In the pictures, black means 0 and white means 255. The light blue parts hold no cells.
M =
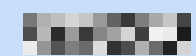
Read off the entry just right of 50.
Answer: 77
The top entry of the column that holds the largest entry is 168
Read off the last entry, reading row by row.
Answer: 212
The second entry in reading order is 176
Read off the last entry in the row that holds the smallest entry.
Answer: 27
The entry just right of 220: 50
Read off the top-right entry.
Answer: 69
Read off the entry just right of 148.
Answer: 84
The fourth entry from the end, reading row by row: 176
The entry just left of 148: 235
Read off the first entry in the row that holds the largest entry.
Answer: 77

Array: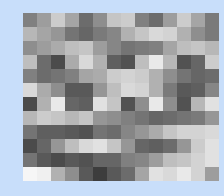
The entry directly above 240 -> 89
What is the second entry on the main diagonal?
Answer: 165
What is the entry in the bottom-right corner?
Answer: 157
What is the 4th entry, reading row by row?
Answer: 165
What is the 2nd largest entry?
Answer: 240
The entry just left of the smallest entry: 89
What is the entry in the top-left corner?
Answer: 128
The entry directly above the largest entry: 116
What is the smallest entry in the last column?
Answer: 108
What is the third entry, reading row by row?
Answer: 204
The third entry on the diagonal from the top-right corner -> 190
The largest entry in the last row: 246
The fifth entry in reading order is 108
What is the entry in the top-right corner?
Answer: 122
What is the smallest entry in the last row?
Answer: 61
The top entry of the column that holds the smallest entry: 142
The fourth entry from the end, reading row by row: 217
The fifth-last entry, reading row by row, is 225

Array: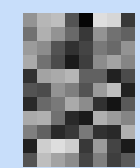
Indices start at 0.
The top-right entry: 56
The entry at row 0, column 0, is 147
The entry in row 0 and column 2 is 190
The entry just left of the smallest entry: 83
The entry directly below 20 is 155
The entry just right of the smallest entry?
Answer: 222
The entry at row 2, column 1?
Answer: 140
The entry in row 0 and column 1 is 182
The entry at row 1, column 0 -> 113
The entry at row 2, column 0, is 155
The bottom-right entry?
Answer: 89
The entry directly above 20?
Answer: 190
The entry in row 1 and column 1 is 176
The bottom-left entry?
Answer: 83
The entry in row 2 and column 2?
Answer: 83

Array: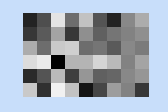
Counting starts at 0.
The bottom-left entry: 201
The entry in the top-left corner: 35
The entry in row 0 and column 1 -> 78
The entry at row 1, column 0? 55
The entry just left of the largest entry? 48
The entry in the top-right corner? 172
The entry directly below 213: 96
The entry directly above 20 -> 150
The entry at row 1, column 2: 164
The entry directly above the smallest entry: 201
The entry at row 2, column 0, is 172
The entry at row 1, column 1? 90
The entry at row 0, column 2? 228
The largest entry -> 241

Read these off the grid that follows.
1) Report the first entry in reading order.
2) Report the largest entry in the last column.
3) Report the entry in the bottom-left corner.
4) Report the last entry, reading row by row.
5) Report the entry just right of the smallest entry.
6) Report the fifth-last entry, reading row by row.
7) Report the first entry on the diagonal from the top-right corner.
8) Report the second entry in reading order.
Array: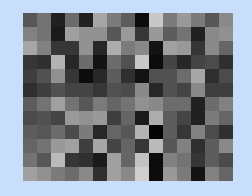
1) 87
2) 145
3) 160
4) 101
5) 93
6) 153
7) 137
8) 115

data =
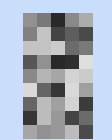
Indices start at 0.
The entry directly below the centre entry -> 54
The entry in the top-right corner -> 172
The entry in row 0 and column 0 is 145
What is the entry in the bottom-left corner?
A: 166
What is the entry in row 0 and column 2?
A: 41
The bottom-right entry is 74
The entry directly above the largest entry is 121
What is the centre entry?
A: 166
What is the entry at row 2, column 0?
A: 195
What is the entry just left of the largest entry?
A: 47

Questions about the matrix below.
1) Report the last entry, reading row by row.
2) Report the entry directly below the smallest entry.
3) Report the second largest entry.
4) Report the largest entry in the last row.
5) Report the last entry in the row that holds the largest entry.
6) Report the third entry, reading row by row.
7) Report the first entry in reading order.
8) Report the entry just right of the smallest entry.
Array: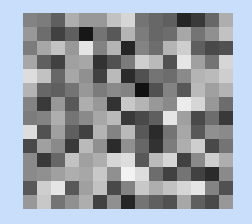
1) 152
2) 180
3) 236
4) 200
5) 138
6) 95
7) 131
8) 81
